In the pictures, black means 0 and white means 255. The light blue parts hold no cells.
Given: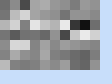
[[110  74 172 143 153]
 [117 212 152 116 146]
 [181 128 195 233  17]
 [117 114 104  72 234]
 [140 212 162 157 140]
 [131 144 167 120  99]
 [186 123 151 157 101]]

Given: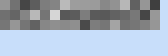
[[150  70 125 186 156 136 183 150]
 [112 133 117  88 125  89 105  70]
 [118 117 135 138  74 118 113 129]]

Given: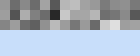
[[152 137 163 183 162 123 144]
 [158 173 108 200 166 111 138]
 [133 109 145 156 154 203 158]]

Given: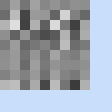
[[124 117 135 133 142]
 [108  69 151 210 104]
 [179  65  95 121 166]
 [143 148  76 178 172]
 [122 104 131 188 122]
 [142 114 117 133 151]
 [144 107 121 138 144]
 [130 129 113 131 150]
 [182 111  71 116 176]]

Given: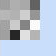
[[160 169]
 [183 207]
 [163 132]
 [160 224]]

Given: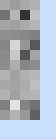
[[169 169]
 [115  50]
 [165 170]
 [143 135]
 [134 150]
 [138  84]
 [141 134]
 [179 176]
 [168 172]
 [178 176]
 [127 131]
 [154 151]]

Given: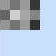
[[152 155]
 [101 166]
 [150 154]]
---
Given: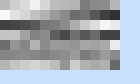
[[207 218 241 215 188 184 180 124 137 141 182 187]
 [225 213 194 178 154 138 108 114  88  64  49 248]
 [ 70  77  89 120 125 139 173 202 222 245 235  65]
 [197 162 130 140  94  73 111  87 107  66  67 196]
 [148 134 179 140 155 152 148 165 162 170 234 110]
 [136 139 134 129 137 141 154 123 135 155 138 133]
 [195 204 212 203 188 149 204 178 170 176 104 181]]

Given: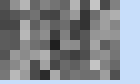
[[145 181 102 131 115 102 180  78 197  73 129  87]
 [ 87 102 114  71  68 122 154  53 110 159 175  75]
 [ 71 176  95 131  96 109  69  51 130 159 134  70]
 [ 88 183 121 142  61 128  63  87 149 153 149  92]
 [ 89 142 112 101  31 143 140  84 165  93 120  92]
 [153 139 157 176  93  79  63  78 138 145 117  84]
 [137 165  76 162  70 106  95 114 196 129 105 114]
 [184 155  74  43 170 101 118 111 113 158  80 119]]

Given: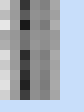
[[158  53 141 129 167 213]
 [155  92 145 139 160 187]
 [161  24 140 123 173 231]
 [151 117 146 144 154 166]
 [153 114 150 142 156 174]
 [158  43 141 127 169 220]
 [155  71 144 134 163 201]
 [165  47 144 127 167 217]
 [159  33 142 124 169 225]
 [156  62 143 130 165 208]]

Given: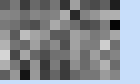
[[120  59 105  83 117  51 160  86  74  96  30  89]
 [131 110 134 126 131 173  40 131 149 173 176 135]
 [113  90  78 119 169 133 110  72  82 126   5 121]
 [ 90 189 164 149  91  89 161 147 121 133 167 156]
 [116 103 160 107 139  79 162 127 125 206 110 178]
 [ 71 166 102  78 112 114 155 104 158 115 132 213]
 [120  60 148  54 123  60 142 107 134 178 107 175]
 [151  20 153  63 101  59 103 120 119 155 133  94]]

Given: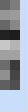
[[125 102]
 [155 150]
 [136 103]
 [ 29  33]
 [180 199]
 [162 160]
 [ 59 108]
 [ 69 144]
 [ 80  95]]

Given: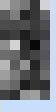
[[140 120  53 211 182]
 [126  36  54  99  90]
 [ 72  78  59  77  76]
 [ 62  30  53  63  52]
 [211  45   8  90 141]
 [103  50  67  84 109]
 [ 89 148  36  92 182]
 [123  75  53 109 158]
 [103  29  50  45 123]
 [ 47 149 159  88  64]]

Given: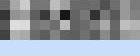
[[168 203 117 118 189 160 106 105 108  81 110 153 123 106]
 [146 157  94  57 144  22 100 119  49 120  88 153 131  53]
 [221 219 117 126 110 187  98 107 124 170 104 191 180  86]
 [177 169 106  93 130  98  94 112  92 137 100 153 158  66]]

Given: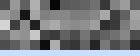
[[152  96 176 105   6  90  93  99 112  56 131 156  87  77]
 [137  22 165 128 135 135 124 125 135 168  61  97 163 154]
 [ 61 143  32 157 170 145 139 143 158  46  58 124 156 212]
 [153 145 199  67  59  98  76 117  78  98 112 135  78 105]
 [ 93 126  83  13 173  63  54 100  36 120  76  98  40  77]]

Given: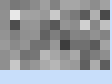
[[120 126 139 159 130 165 166 155 141 161 141]
 [232 163 161 153 201 138 122  91 176  73 144]
 [ 77 148 150 112  88 148 141 208 135 192 142]
 [128 144 147  98 126  99 132 128 145 131 147]
 [138 148 114 114 151  61 112 112  91 163 154]
 [157 114 118 183 166 147 168 103 125 142 143]
 [199 137 150 170 182 159 154  96 172  93 143]]
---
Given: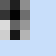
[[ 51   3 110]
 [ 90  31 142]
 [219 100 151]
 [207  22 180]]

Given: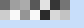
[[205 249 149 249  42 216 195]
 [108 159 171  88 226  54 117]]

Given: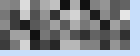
[[139  59  27  89 108 161  89 173 119 149  27 161 108]
 [ 69 161 161  17 119  80 149  80  48  99  80 108  48]
 [119  59 202  80 149  48 183 211 139  27 139  89 230]
 [ 59 119 211  38  69  38 183 183 130 130  48 149  99]
 [139 130 220 108 173 193  17 173  17 130 149  89  99]]

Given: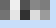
[[115 229  49 220 155]
 [103 239  81 135 125]]

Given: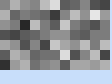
[[145 124  39 188 124  92 198 124 102  81 124]
 [166 145  81 133  69 198 166 145 188 124 188]
 [ 81  69  92 102 124 145 145 102  92 124 124]
 [177 102 124 113 102  59 133 188 145 230 155]
 [133 177 145 133 188 220  92 102 133  81  69]
 [ 92 177 155 102 113 113 220  81 133 188  69]
 [ 48 155 177 113 133 145  92 166 166 155 177]]

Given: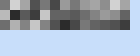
[[186  43  90  61 198  99  99  90 110 131 154 142  99]
 [110 177 131 198 131  81  43  72 120  99  90  81  61]
 [120 210 165  81 120  72 154 120 154 165 142 210 165]]
